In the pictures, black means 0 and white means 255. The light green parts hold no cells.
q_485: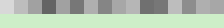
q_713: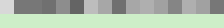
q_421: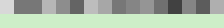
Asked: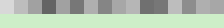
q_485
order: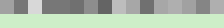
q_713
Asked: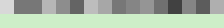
q_421
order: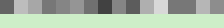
q_421
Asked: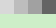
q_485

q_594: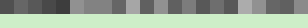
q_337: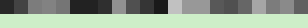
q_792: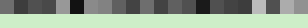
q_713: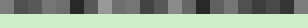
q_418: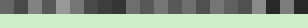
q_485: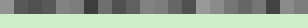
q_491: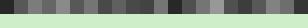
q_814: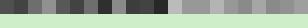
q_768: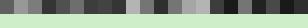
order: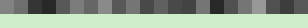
q_491
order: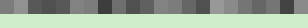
q_485
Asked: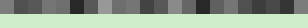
q_713
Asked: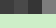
q_713
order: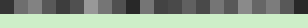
q_491
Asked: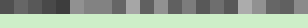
q_594

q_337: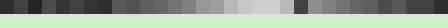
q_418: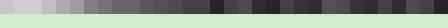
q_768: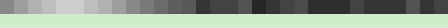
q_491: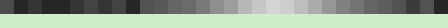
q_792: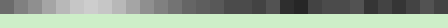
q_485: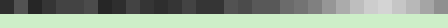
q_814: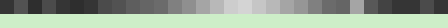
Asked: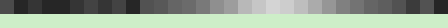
q_491
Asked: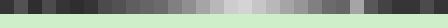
q_814
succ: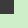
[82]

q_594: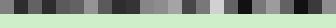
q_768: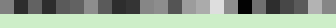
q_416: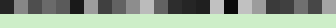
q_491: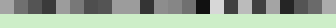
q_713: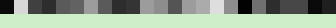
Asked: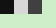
q_491
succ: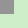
[90]

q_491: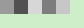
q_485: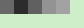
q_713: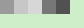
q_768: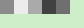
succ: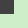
[111]
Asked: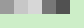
q_713
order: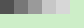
q_713

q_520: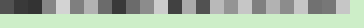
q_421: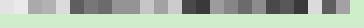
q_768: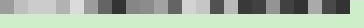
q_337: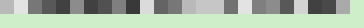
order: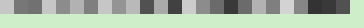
q_520
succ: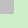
[204]

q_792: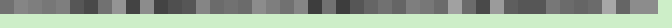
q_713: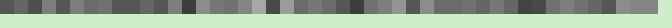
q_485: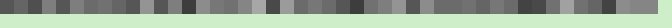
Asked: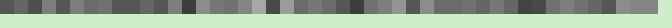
q_713
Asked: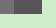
q_713
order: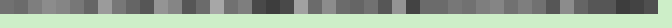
q_485
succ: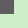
[86]
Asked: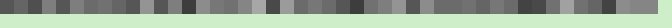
q_485
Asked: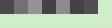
q_792

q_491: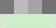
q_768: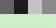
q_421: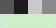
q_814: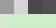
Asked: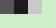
q_421
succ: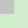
[137]

